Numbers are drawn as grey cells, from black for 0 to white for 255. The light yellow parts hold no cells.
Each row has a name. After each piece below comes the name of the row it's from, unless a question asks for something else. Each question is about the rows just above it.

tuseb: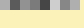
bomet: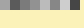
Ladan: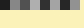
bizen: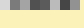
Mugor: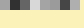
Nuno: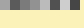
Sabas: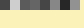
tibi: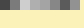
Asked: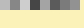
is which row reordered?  bomet
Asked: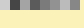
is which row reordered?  bomet
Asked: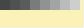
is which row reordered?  Nuno
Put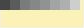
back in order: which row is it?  tibi

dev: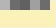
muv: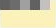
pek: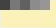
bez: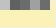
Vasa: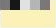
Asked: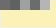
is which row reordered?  dev
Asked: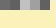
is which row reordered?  muv
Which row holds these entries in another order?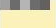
dev
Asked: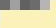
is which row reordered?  dev
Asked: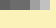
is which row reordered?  bez
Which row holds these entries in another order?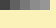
pek

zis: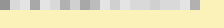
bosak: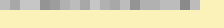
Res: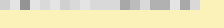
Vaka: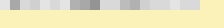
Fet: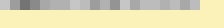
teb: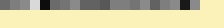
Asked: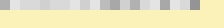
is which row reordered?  zis
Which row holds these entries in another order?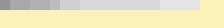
Vaka
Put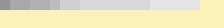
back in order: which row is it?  Res
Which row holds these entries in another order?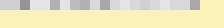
zis
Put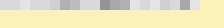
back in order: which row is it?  Vaka

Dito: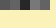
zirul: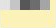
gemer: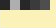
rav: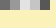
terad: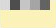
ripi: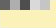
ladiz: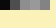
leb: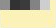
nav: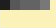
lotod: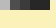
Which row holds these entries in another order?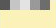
rav
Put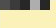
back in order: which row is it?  gemer
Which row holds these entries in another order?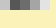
zirul
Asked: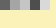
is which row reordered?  terad
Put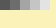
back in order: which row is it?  zirul
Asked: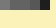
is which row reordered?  nav
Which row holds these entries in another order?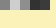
leb

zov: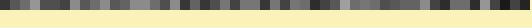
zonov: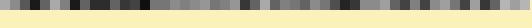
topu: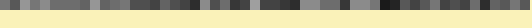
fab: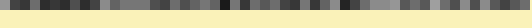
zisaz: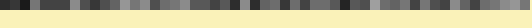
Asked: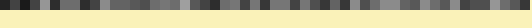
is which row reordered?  zov
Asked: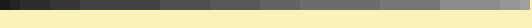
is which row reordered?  topu
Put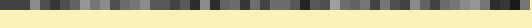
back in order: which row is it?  zisaz
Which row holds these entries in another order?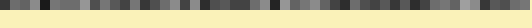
zov
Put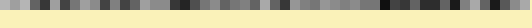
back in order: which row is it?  zonov
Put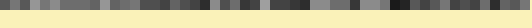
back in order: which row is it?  topu

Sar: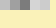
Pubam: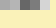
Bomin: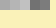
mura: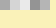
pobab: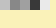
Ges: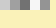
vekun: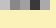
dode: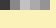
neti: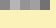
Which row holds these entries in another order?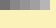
neti
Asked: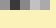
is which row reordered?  dode
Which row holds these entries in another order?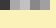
vekun

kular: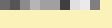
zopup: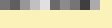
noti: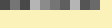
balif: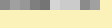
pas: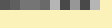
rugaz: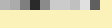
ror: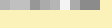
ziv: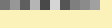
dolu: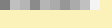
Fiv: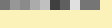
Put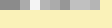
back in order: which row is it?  ror
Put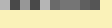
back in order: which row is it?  pas
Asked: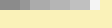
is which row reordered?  ror
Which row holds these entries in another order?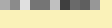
zopup
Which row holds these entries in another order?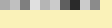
rugaz

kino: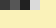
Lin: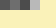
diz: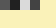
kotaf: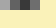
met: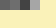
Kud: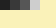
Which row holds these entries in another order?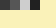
Kud
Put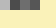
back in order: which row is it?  Lin
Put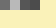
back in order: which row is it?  Lin
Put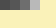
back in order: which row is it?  Lin
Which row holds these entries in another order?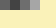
met
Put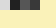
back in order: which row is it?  kino

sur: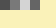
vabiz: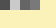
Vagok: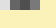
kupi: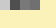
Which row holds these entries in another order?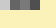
vabiz
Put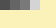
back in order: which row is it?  sur
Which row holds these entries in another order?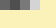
sur
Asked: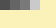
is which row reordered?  vabiz
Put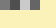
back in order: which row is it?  vabiz

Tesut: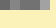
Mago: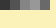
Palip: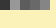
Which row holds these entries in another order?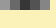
Mago
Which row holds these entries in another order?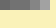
Tesut
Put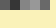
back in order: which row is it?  Palip
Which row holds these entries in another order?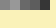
Palip
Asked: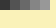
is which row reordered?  Mago
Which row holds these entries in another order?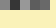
Palip

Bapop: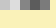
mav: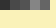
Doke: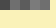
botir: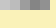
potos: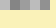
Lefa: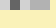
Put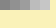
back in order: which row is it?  botir
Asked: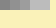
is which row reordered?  potos

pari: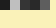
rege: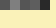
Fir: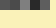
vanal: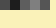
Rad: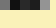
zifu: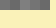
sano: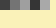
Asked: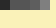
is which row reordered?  rege
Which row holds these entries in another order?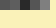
rege
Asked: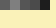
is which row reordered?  vanal
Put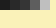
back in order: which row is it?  pari
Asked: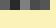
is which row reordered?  Fir

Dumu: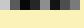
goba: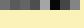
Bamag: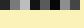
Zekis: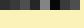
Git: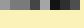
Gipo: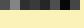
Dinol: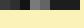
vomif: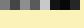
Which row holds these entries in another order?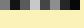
vomif
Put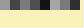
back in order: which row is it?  Git
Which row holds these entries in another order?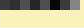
Zekis
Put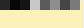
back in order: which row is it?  vomif

